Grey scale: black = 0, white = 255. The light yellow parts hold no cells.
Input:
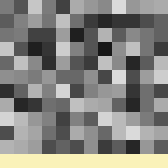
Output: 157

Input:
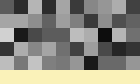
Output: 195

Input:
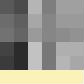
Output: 194

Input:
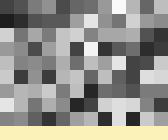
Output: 96

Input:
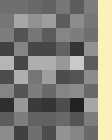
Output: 111

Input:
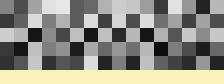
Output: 199

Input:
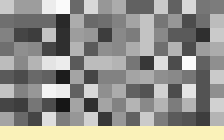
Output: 69
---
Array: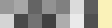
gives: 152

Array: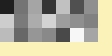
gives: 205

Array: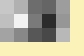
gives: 191

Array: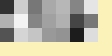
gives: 177

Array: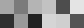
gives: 167

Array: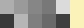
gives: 174
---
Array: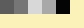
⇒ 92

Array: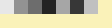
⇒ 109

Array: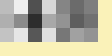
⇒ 87

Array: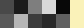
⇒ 89

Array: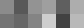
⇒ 103

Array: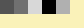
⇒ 83
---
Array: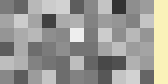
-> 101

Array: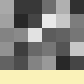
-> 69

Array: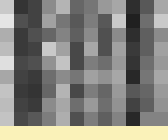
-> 131

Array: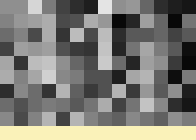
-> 123

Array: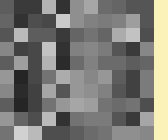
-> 135
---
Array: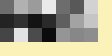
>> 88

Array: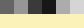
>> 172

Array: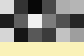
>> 174

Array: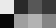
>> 87

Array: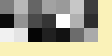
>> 199

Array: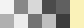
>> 75

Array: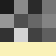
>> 42

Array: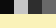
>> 46

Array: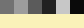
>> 199
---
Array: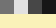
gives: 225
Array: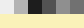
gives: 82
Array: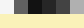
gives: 38
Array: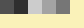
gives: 204
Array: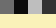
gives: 11
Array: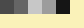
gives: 199
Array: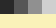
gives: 86
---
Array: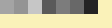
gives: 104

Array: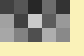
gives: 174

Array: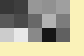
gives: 22

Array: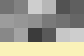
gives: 199

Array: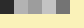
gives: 195

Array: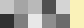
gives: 142

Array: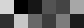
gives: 124
